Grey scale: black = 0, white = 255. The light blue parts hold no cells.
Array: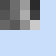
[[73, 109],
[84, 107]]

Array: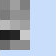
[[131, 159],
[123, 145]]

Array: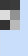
[[55, 59],
[220, 146]]

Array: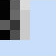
[[3, 96],
[3, 105]]

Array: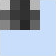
[[198, 70],
[94, 56]]

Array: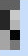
[[96, 97],
[37, 201]]

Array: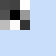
[[70, 65],
[81, 1]]

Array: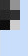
[[49, 147],
[39, 47]]
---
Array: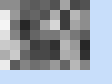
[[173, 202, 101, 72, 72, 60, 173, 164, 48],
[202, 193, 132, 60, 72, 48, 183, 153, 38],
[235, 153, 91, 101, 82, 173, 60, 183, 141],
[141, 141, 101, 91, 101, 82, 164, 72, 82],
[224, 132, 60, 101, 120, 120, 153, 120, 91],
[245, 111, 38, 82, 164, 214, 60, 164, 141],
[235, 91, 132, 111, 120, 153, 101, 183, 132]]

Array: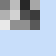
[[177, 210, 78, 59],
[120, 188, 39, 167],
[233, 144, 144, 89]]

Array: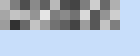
[[166, 195, 185, 148, 229, 126, 138, 114, 217, 87, 148, 206],
[185, 126, 78, 138, 96, 185, 78, 68, 126, 206, 105, 176],
[157, 49, 105, 195, 157, 114, 96, 68, 157, 87, 195, 126]]

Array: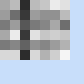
[[168, 235, 56, 225, 198, 207, 198],
[216, 216, 44, 216, 178, 207, 245],
[168, 187, 44, 187, 198, 235, 225],
[122, 156, 87, 122, 134, 168, 110],
[122, 134, 98, 145, 134, 156, 178],
[156, 110, 56, 156, 145, 145, 187]]

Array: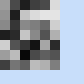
[[157, 187, 8, 74, 95, 83],
[63, 117, 95, 187, 176, 126],
[207, 83, 54, 19, 166, 42],
[157, 74, 30, 63, 74, 219],
[137, 54, 137, 126, 105, 207],
[30, 42, 197, 137, 83, 176],
[147, 30, 197, 219, 228, 228]]

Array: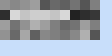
[[46, 216, 196, 206, 206, 196, 216, 34, 46, 55],
[146, 136, 146, 158, 85, 105, 96, 115, 85, 127],
[158, 115, 146, 176, 158, 127, 105, 115, 158, 127],
[146, 105, 167, 96, 136, 127, 115, 136, 176, 85]]

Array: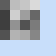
[[62, 207, 158, 103],
[93, 189, 198, 218],
[82, 179, 169, 134],
[62, 146, 82, 123]]

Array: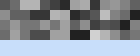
[[108, 161, 118, 76, 76, 161, 161, 33, 33, 209, 180, 142, 97, 118],
[118, 151, 118, 118, 151, 118, 161, 97, 142, 64, 86, 76, 33, 130],
[86, 108, 180, 180, 86, 64, 42, 161, 171, 54, 142, 151, 130, 97],
[142, 97, 97, 54, 54, 180, 171, 42, 64, 86, 189, 130, 108, 33]]
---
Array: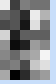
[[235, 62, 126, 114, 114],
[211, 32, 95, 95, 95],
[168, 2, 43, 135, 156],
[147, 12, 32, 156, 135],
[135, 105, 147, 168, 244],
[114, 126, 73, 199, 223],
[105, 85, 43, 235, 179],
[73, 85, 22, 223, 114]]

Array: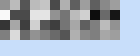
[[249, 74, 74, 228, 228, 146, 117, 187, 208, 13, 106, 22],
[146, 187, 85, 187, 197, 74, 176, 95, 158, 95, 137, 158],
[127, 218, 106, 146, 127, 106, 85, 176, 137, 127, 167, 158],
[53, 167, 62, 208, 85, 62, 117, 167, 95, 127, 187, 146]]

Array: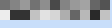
[[237, 51, 51, 194, 226, 214, 174, 102, 184, 41, 194],
[114, 132, 153, 114, 142, 73, 132, 153, 163, 102, 83]]

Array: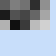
[[178, 16, 58, 187, 209],
[93, 126, 114, 46, 144],
[27, 82, 70, 102, 166]]

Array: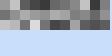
[[195, 184, 115, 219, 115, 70, 81, 163, 93, 81, 93],
[154, 195, 93, 70, 58, 104, 115, 136, 195, 58, 127],
[115, 145, 172, 154, 145, 172, 163, 127, 136, 104, 145]]

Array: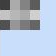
[[195, 183, 171, 207],
[81, 150, 122, 101],
[62, 171, 131, 92]]
